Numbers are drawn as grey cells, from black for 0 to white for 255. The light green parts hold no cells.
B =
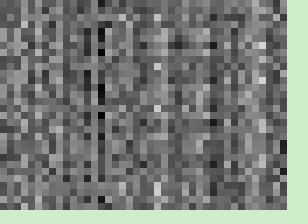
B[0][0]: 97
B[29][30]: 84
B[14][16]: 80
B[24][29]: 93
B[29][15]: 57
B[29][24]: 92
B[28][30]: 102
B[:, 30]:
[103, 92, 46, 99, 84, 97, 28, 100, 78, 71, 76, 40, 89, 85, 68, 42, 100, 26, 74, 98, 83, 87, 67, 33, 87, 81, 52, 46, 102, 84]
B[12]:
[145, 101, 156, 94, 102, 178, 89, 92, 134, 89, 111, 86, 43, 103, 9, 157, 120, 97, 141, 76, 93, 117, 127, 161, 126, 93, 125, 134, 137, 173, 89, 87, 114, 69, 109, 132, 143, 122, 84, 101, 126]
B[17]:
[79, 122, 113, 172, 89, 116, 75, 127, 123, 68, 105, 130, 61, 124, 68, 129, 99, 139, 126, 87, 50, 115, 81, 138, 82, 103, 80, 106, 103, 81, 26, 68, 165, 63, 130, 97, 147, 184, 100, 69, 83]
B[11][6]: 65
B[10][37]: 123
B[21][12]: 114
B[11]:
[102, 142, 149, 152, 57, 111, 65, 140, 170, 75, 78, 105, 45, 141, 69, 131, 99, 135, 132, 86, 56, 99, 121, 138, 57, 87, 81, 96, 124, 90, 40, 91, 167, 77, 151, 91, 168, 209, 84, 61, 105]
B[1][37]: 164
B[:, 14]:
[29, 80, 137, 64, 14, 26, 85, 6, 91, 109, 63, 69, 9, 15, 36, 114, 5, 68, 81, 27, 67, 57, 80, 79, 78, 51, 135, 117, 21, 78]
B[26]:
[77, 122, 88, 145, 119, 136, 143, 109, 116, 112, 102, 131, 116, 118, 135, 125, 127, 183, 100, 137, 88, 98, 195, 115, 107, 107, 147, 89, 132, 110, 52, 102, 71, 74, 68, 113, 142, 94, 91, 165, 67]
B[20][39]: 132
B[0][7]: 91
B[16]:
[156, 109, 152, 84, 100, 174, 108, 84, 139, 93, 120, 90, 47, 119, 5, 161, 133, 93, 128, 89, 101, 121, 138, 166, 124, 93, 123, 131, 135, 174, 100, 99, 111, 74, 108, 137, 135, 128, 72, 105, 124]
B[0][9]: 85
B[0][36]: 171
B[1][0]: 87
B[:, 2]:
[102, 86, 90, 82, 157, 157, 150, 152, 79, 81, 151, 149, 156, 138, 161, 91, 152, 113, 90, 149, 107, 109, 76, 120, 104, 164, 88, 87, 147, 75]
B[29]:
[79, 99, 75, 178, 94, 156, 111, 81, 124, 65, 125, 115, 125, 126, 78, 57, 105, 108, 137, 89, 74, 87, 174, 99, 92, 102, 131, 70, 123, 93, 84, 105, 96, 137, 72, 124, 137, 117, 103, 111, 96]
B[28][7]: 86
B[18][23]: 132
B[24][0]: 122
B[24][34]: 94
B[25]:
[132, 127, 164, 136, 77, 144, 82, 124, 116, 45, 103, 116, 37, 140, 51, 110, 87, 107, 124, 131, 89, 121, 99, 158, 108, 78, 96, 106, 126, 119, 81, 71, 122, 99, 141, 113, 164, 104, 73, 70, 145]
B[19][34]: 115
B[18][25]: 102
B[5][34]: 120
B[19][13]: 136
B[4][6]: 87
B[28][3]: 91
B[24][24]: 94

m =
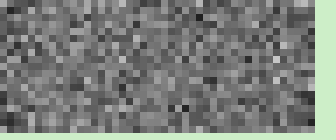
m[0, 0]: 168
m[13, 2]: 103
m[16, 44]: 79
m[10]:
[78, 160, 83, 126, 103, 112, 135, 134, 106, 129, 98, 121, 117, 116, 79, 149, 142, 69, 109, 145, 84, 126, 147, 135, 104, 130, 119, 103, 108, 105, 113, 123, 139, 160, 132, 90, 103, 74, 109, 121, 160, 140, 95, 70, 87]
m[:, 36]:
[121, 139, 117, 172, 105, 68, 95, 138, 132, 129, 103, 148, 127, 115, 79, 134, 130, 125, 131]
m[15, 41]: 85
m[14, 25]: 97
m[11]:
[99, 126, 114, 100, 134, 148, 138, 114, 155, 118, 92, 82, 177, 121, 85, 143, 100, 115, 86, 73, 103, 108, 158, 129, 161, 110, 111, 156, 149, 63, 50, 114, 104, 133, 90, 80, 148, 86, 99, 191, 84, 138, 118, 121, 156]
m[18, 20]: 103
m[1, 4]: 169
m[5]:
[69, 154, 109, 171, 90, 158, 139, 89, 113, 123, 71, 107, 128, 125, 67, 110, 83, 86, 87, 178, 128, 107, 123, 131, 113, 109, 125, 116, 65, 130, 155, 128, 106, 126, 90, 122, 68, 130, 71, 113, 135, 127, 128, 75, 99]
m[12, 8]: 88
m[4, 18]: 93
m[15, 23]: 133
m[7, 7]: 147
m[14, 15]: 85
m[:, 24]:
[90, 105, 80, 124, 83, 113, 79, 126, 96, 116, 104, 161, 151, 105, 100, 55, 112, 87, 142]
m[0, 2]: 86
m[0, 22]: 71
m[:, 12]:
[166, 170, 66, 159, 141, 128, 130, 88, 103, 112, 117, 177, 125, 98, 161, 95, 123, 146, 115]
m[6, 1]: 118
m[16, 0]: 82
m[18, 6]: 105
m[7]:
[130, 61, 107, 91, 170, 71, 95, 147, 107, 89, 157, 133, 88, 107, 149, 89, 136, 89, 125, 77, 120, 137, 116, 88, 126, 99, 139, 95, 137, 130, 95, 126, 133, 92, 125, 125, 138, 114, 137, 87, 111, 109, 87, 112, 100]
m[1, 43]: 112
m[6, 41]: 143
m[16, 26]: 136
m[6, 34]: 132
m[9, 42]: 131
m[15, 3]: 86
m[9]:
[156, 110, 113, 106, 92, 92, 103, 116, 94, 118, 125, 102, 112, 122, 142, 124, 128, 126, 133, 95, 99, 111, 93, 112, 116, 122, 108, 113, 143, 111, 98, 106, 110, 119, 137, 121, 129, 113, 139, 106, 104, 107, 131, 151, 149]
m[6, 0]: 108
